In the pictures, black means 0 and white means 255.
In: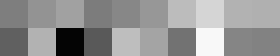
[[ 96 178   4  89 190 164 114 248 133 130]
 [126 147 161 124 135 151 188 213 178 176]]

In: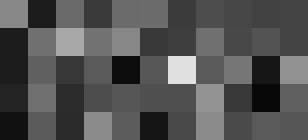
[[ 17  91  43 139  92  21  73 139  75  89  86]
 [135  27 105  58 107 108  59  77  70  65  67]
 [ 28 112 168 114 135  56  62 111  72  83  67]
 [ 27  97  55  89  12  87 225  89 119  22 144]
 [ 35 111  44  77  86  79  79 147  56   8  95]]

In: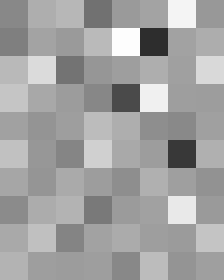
[[179 158 156 158 136 188 148 159]
 [136 174 183 113 154 163 244 152]
 [127 163 154 186 253  45 162 173]
 [185 219 115 150 158 174 160 217]
 [197 168 156 135  74 240 158 157]
 [161 148 158 188 174 142 137 160]
 [193 151 133 208 169 157  56 176]
 [166 149 170 157 142 176 159 146]
 [139 172 179 121 155 161 233 154]
 [169 192 132 162 171 158 155 196]]

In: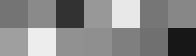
[[159 237 145 143 127 112  23]
 [116 138  50 152 232 118 135]]

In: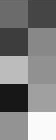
[[147 250]
 [107  69]
 [ 61 136]
 [188 145]
 [ 23 160]]

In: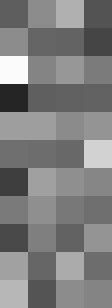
[[183  84 140 132]
 [ 94 140 176  83]
 [140 101  99  69]
 [251 132 151 123]
 [ 37  95  97  98]
 [158 158 139 148]
 [111 109 104 210]
 [ 62 160 143 134]
 [122 143 120 111]
 [ 73 127  98 148]
 [161 102 171 109]]

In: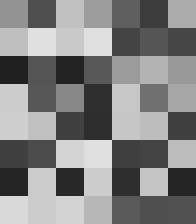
[[217 203 211 183  89  78  81]
 [147  79 193 157  95  60 172]
 [191 224 201 224  68  85  70]
 [ 32  85  34  88 155 179 153]
 [204  87 136  47 199 112 166]
 [207 192  64  45 198 189  64]
 [ 64  76 212 224  63  67 188]
 [ 37 203  40 204  46 197  37]]

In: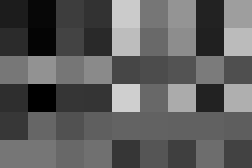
[[118 118 104 112  54  85  63 109  66]
 [ 28   7  61  50 203 118 148  34 158]
 [ 43   4  67  41 189 105 141  32 187]
 [119 146 118 138  70  76  83 123  79]
 [ 46   0  53  52 207 104 171  34 175]
 [ 55 102  81  95  99  98  97  97  94]]
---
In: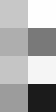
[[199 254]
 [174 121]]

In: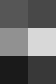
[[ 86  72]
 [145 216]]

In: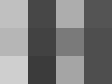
[[192  71]
 [182  66]]

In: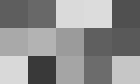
[[ 94 104]
 [169 179]]

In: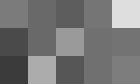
[[123 105]
 [ 74 105]]

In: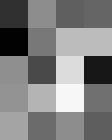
[[ 48 141]
 [  2 120]]

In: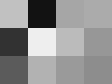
[[193  18]
 [ 50 238]]

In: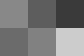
[[136  93]
 [107 129]]
